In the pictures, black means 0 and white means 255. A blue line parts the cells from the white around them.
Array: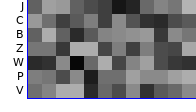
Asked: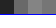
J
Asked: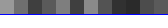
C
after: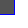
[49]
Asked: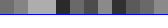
V
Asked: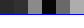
W
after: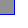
[153]
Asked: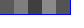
C

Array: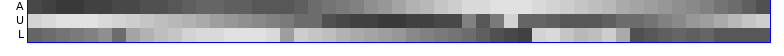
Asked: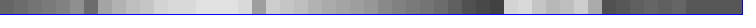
L
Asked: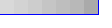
A
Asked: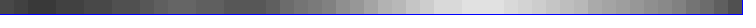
A

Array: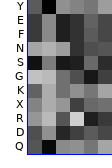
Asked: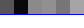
Q
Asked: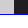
R
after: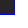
[64]

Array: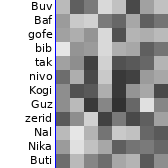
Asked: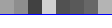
tak
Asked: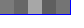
Baf

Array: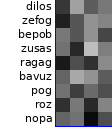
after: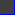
[106]
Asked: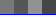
bepob
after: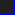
[86]
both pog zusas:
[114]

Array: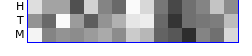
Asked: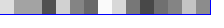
H
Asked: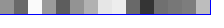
T
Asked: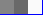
H

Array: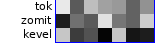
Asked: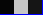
kevel
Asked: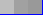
tok
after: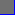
[90]
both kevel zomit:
[29]
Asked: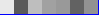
tok
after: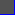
[5]

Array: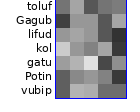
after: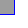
[179]
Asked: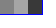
kol
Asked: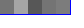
toluf

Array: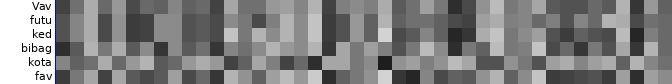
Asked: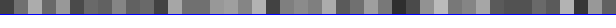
Vav
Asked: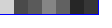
ked
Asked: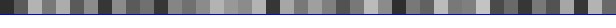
bibag
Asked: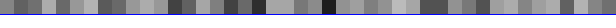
kota
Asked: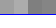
futu
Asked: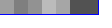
kota

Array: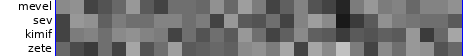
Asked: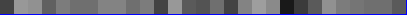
sev
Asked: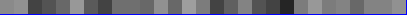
mevel
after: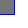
[111]
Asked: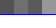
kimif
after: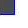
[59]
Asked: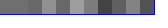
mevel

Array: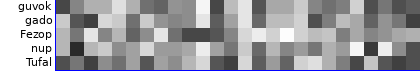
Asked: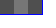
guvok
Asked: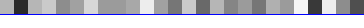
nup
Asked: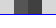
Tufal

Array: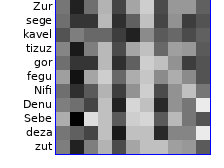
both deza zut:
[192]
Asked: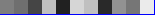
Denu
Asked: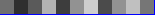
Nifi
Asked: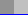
Nifi
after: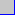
[139]

